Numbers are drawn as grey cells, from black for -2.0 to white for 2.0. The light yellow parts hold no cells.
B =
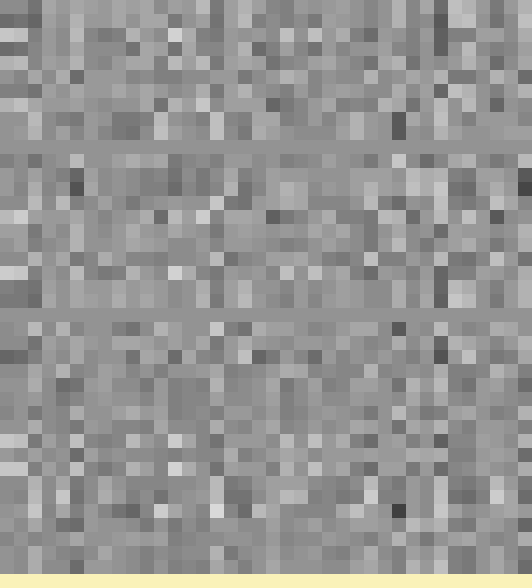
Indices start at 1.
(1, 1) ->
0.2
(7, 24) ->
0.4
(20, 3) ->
0.0
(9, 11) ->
0.0
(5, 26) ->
0.1
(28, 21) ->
-0.1
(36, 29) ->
0.0
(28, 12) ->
0.4
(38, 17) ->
0.4
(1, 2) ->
0.2
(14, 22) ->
0.6
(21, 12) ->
0.4
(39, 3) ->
0.1
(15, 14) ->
0.3
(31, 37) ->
0.3
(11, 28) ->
0.3
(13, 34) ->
-0.1
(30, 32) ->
0.0
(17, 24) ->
0.4
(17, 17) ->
0.4
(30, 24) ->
0.4
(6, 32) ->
0.8
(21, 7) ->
0.4
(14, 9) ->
0.3
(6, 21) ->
0.8
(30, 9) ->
0.5
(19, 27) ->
1.0
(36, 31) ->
0.2
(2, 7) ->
0.4
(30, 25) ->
0.3
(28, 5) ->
-0.3
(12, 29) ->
1.1
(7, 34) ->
0.8
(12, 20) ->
0.3
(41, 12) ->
0.3
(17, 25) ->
0.6
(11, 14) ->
0.3
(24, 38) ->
0.3
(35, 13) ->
0.2

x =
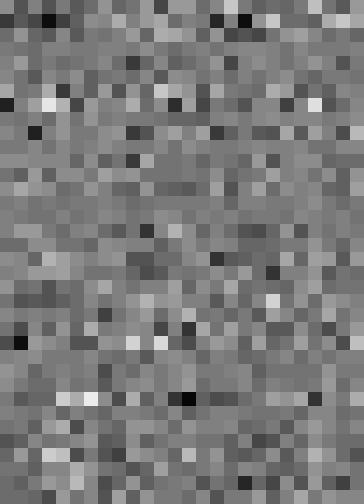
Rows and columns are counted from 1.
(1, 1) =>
0.2
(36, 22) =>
0.6
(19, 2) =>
0.1
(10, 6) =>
-0.1
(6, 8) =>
-0.2
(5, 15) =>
-0.1
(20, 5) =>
0.5
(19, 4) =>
0.8
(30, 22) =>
-0.4
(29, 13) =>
-1.2
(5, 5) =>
-0.3
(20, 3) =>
0.4
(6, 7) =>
-0.5
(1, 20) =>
-0.3
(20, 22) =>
0.0
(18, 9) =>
0.1
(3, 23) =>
0.1
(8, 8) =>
0.0
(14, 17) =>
-0.7
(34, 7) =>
0.3
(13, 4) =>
-0.5
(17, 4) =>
-0.1
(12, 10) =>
-1.1
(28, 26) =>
0.1
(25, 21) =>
-0.2
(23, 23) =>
-0.1
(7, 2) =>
-0.2
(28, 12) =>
-0.1
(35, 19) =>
-0.4
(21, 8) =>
0.6
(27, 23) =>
-0.2
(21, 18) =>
-0.3
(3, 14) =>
0.3
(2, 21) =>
-0.3
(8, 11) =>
-0.3
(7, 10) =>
0.3
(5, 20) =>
0.0
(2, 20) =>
1.1
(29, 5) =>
1.2

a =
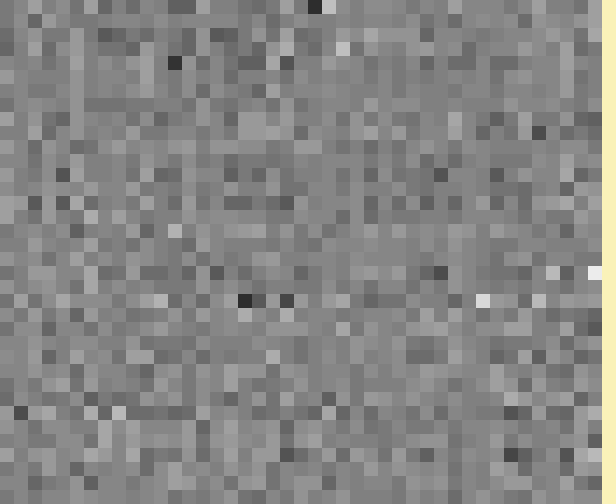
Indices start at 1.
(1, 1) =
-0.1
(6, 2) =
0.1
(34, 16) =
0.0
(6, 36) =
-0.2
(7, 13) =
-0.1
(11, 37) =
0.0
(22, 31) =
0.0
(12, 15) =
-0.1
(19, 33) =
0.2
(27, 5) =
0.2
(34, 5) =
0.1
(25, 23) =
0.0
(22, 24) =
0.4
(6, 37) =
0.2
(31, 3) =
-0.2
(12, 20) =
-0.2
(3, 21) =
0.5
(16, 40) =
-0.1
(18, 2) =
0.0
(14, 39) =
0.0
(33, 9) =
0.1
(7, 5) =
0.1
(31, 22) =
0.2
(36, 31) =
0.0
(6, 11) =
0.5
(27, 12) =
0.2
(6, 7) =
0.0
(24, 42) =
-0.3
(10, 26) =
0.3
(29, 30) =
0.3
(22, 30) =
0.2
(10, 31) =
0.1
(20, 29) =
0.4
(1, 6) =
-0.2
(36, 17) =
0.3
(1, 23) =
-1.3
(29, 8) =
-0.1
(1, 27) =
0.2
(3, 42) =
-0.2
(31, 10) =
0.5
